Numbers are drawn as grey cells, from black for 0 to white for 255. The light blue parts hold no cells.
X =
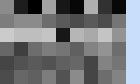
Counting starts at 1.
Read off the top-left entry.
139
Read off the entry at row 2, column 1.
125
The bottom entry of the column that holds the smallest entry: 96
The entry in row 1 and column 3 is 0
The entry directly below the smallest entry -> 139
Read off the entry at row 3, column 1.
203
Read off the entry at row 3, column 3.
190
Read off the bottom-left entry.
76
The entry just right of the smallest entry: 162
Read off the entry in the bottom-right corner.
131
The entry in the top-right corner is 7

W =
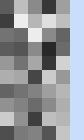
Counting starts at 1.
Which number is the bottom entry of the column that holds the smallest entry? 85
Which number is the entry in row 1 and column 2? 190
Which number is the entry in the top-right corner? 159
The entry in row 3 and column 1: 115
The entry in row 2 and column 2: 237
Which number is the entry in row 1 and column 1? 92
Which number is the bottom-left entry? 78
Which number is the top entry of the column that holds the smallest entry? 55
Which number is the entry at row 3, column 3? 237
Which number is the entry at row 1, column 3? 138
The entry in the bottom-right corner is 197
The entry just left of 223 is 182

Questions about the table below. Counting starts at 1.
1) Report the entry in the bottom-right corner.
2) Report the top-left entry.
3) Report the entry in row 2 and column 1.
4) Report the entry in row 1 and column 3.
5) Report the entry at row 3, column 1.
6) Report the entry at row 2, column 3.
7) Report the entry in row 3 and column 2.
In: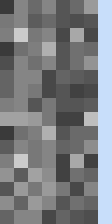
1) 78
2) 58
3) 120
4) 106
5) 126
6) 92
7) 203

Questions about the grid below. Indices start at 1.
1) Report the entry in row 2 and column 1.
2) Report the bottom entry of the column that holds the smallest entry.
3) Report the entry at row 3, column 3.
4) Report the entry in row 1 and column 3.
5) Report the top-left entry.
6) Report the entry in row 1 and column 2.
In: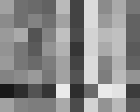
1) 139
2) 162
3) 83
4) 106
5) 162
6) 112

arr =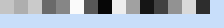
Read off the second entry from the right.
217
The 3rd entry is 202
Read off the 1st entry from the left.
196
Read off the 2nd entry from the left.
174

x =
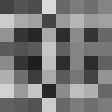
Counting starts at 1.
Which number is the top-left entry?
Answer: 68
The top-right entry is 132
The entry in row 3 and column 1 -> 147
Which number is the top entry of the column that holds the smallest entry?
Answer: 76
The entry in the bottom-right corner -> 124
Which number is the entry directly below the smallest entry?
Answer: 60
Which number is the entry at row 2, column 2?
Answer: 169
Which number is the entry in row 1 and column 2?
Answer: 83
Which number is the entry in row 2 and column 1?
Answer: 204
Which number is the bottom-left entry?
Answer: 97
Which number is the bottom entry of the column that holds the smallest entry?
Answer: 83
